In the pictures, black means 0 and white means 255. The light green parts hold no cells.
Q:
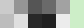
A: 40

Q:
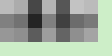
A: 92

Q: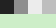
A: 236

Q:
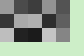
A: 27

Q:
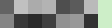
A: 42

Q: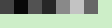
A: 82

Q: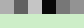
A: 197

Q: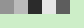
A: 43

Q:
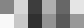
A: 48
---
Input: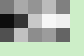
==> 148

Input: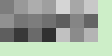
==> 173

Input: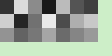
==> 139

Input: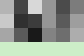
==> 216

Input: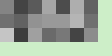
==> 90

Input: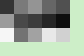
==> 148

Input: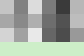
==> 220

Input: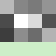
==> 122

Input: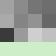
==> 117
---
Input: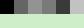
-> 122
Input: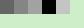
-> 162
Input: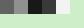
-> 24
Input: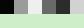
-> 105
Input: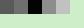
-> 3
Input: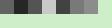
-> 66
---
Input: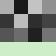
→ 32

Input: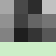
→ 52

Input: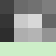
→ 180

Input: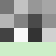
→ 51

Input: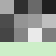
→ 234

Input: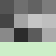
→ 91

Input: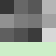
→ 59
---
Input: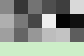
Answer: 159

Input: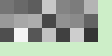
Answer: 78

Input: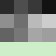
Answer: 99

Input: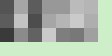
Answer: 58

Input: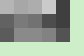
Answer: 91

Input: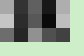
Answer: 109

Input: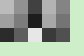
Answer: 43

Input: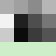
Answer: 203

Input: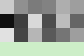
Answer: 225
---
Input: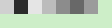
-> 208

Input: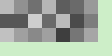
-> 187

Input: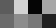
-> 92

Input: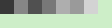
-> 56

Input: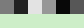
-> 123

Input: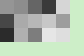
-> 149

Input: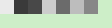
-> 234

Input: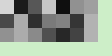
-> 214
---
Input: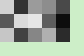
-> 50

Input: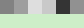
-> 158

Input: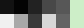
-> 3

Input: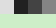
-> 33

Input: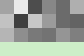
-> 234

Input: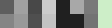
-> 161
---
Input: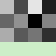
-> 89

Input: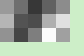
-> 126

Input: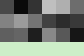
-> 136

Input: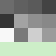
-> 121

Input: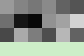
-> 78

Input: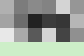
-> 212

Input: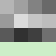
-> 49

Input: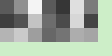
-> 116

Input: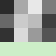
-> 218

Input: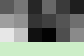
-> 3
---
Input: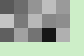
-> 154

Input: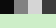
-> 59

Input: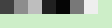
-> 238

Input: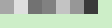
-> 58

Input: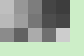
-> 61

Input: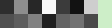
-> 206

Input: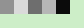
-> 11
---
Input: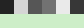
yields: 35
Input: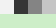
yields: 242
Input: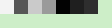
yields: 243
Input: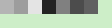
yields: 180
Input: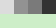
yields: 220
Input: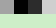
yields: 163
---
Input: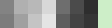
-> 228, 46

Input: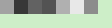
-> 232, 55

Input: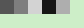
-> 211, 21

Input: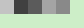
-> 195, 64

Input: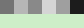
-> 213, 28

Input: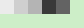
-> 235, 57
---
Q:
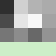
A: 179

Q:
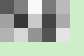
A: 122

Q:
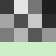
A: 117

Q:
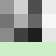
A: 78

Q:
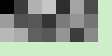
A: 164

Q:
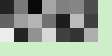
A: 134
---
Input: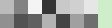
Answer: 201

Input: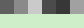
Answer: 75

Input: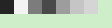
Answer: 157

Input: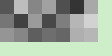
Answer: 79

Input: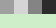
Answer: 213

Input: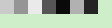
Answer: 10

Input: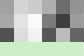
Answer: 174

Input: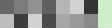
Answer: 181
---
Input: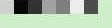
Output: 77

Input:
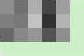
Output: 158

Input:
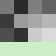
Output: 98

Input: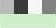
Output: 129

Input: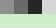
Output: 214

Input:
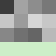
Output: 120
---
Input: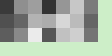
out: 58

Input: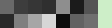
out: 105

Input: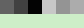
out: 98

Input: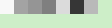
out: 248

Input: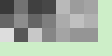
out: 57

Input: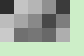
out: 45

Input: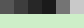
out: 85

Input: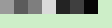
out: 154

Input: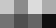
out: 200
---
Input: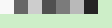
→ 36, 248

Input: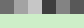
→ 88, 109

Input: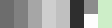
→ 140, 109

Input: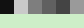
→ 154, 17

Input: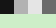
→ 107, 20

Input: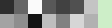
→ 196, 163

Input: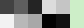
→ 197, 242

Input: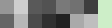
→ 62, 101
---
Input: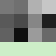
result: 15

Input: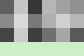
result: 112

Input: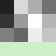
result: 102

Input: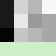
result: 197

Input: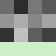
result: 192

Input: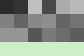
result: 122

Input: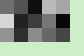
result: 139

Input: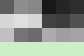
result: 172

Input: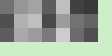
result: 204
